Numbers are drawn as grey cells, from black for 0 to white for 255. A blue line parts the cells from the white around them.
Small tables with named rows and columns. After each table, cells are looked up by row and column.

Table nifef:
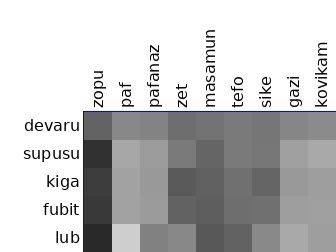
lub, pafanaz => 129
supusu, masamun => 101
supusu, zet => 122
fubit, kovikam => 160
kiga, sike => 101
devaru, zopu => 99
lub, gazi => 169
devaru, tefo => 122
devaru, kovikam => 139
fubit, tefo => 110
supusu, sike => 119
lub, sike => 137
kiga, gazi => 153
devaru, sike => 118
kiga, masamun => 96

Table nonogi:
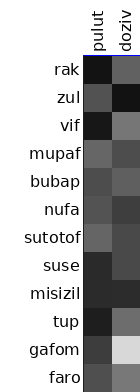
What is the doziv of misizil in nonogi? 44
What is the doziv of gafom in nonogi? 216
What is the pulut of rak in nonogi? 19
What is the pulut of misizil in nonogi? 43
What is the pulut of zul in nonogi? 82
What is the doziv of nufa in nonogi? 62
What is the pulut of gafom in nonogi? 61
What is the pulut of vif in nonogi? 23

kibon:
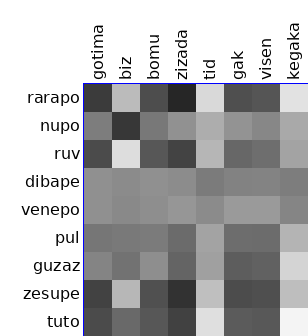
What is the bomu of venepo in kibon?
142
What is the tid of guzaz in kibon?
160
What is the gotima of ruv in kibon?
75
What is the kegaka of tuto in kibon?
244
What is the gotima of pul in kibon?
118
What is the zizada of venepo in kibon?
150
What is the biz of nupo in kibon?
55
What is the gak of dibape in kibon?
130
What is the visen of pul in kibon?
108
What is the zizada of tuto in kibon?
65
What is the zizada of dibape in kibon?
140
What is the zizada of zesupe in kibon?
50
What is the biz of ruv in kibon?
221
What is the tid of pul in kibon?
163
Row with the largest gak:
venepo

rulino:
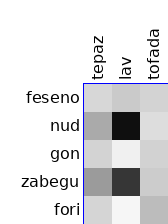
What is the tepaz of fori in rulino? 213
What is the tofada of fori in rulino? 188
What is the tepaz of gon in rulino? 211
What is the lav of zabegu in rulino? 54
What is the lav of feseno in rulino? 202
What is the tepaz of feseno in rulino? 215
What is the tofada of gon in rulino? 210
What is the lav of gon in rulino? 240
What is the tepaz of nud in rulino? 170
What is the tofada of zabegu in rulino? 204
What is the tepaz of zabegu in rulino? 155
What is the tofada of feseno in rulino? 211
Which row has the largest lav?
fori

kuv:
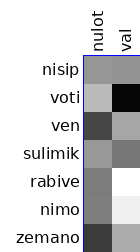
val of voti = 5
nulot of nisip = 150
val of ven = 166
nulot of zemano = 59
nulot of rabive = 124
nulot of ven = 70
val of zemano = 171
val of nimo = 240
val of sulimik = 119
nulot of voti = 186
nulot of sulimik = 152
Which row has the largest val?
rabive

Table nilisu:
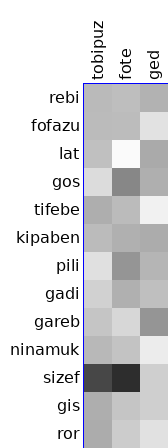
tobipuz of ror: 172
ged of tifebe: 241
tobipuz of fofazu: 187
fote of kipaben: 176
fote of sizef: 45
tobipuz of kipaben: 187
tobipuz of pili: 224
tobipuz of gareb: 197
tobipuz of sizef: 71
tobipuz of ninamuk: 184
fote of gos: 135
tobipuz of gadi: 209
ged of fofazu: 226

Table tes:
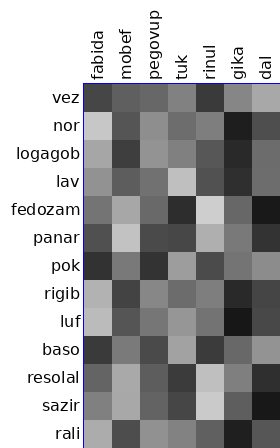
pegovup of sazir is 99
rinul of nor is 126
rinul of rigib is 126
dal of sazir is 24
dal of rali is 86
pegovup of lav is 113
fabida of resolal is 100
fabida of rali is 172
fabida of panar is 80
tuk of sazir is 70
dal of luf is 72
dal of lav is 109
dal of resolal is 47
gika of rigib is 41

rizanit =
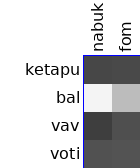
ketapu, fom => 73
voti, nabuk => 81
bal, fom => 188
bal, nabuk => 244
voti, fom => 83
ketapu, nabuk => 71
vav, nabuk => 62
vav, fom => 79
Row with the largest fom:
bal

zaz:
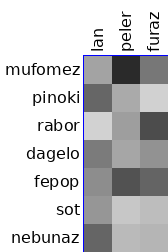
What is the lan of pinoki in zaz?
102
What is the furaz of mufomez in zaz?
119
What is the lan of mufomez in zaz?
163
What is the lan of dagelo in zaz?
123
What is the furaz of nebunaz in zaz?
181
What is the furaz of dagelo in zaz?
146
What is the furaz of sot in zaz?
189
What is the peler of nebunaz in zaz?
186
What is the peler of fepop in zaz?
82
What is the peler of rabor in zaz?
158
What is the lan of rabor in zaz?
210
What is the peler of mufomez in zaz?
42
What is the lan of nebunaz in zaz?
101
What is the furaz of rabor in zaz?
76
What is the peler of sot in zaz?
199
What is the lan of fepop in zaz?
141
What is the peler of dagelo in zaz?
166
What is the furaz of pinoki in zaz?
209
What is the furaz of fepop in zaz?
100

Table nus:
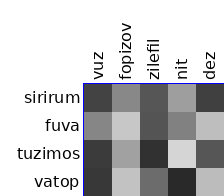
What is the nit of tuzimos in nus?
213
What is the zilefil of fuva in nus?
84
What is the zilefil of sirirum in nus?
86
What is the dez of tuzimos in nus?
86
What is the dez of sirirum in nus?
64
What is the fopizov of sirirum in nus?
136
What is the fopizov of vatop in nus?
194
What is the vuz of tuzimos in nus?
59
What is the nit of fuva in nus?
129
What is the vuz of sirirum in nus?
67
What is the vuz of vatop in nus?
56

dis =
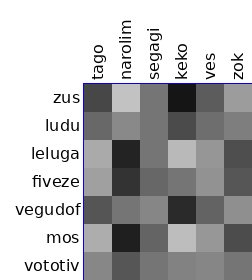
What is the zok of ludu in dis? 126
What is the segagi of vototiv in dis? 117
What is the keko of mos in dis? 189
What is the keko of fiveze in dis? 117
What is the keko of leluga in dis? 185
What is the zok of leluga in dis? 78
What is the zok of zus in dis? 156
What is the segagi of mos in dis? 100
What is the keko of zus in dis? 21
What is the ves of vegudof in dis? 99
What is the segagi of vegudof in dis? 134
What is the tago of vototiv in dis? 135
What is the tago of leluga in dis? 170
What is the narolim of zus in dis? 194
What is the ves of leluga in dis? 150
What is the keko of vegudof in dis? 42
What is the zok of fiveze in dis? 86
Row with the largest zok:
zus

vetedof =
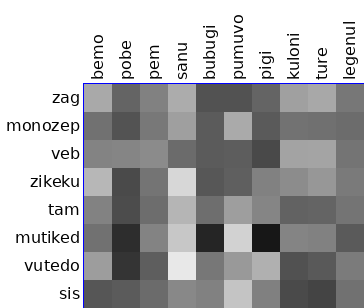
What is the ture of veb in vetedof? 164
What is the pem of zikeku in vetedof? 116
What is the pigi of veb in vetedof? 73
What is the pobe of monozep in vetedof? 83
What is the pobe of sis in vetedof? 91
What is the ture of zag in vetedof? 168
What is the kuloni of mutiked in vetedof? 132
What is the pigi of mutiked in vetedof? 23
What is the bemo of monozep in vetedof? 113
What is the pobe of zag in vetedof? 100
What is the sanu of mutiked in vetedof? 199
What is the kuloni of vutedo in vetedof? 81
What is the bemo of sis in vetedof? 86
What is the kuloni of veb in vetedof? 163
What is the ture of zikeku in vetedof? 151
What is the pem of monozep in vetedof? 120
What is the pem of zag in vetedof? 129
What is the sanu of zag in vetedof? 172
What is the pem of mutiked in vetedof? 131
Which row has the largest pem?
veb

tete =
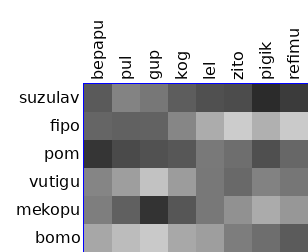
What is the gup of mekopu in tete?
51
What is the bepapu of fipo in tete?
101
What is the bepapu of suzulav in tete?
90
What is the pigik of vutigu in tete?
130
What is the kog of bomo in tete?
168
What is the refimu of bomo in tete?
91
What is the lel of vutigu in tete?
120
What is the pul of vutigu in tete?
158
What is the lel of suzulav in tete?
80
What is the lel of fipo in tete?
172
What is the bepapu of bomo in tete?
167
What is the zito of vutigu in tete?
105
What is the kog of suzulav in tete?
93

